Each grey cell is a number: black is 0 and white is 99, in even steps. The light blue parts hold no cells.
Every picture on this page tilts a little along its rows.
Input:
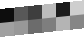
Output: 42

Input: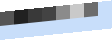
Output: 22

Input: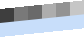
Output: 41

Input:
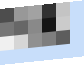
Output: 56

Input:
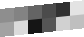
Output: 8

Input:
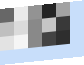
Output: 53

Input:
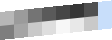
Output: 78

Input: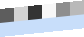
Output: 20
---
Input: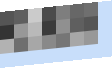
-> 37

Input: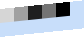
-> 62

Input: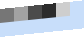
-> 63

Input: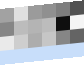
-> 87

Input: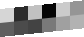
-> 17

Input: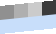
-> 68

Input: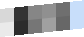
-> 20

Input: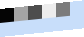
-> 64

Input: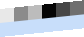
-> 54
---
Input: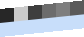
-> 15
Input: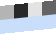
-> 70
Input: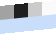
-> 63
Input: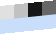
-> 87
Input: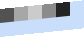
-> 32
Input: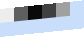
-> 92
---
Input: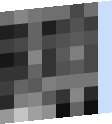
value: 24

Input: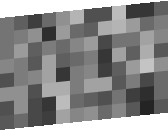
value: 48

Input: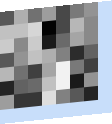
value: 53

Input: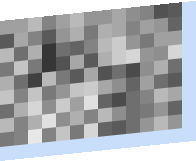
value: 39

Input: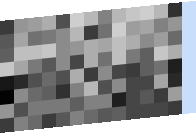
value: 58

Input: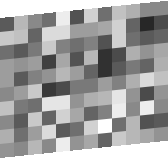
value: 29
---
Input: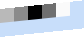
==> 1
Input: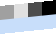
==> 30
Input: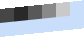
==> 34
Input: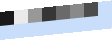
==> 59
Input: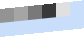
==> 47
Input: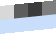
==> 23
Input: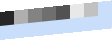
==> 51
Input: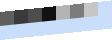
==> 30
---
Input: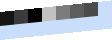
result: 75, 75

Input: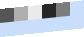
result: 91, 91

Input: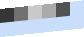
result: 78, 78

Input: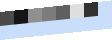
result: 48, 86

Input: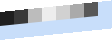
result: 92, 92

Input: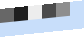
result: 92, 92

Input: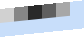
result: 16, 81

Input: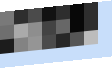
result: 26, 73
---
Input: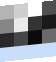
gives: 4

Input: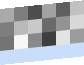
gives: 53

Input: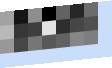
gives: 46

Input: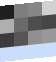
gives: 56

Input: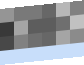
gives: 43

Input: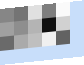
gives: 74
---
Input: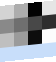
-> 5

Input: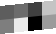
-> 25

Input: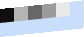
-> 40

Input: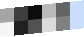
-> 13

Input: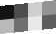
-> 30

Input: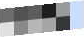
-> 21

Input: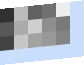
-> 26

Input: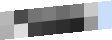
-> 18
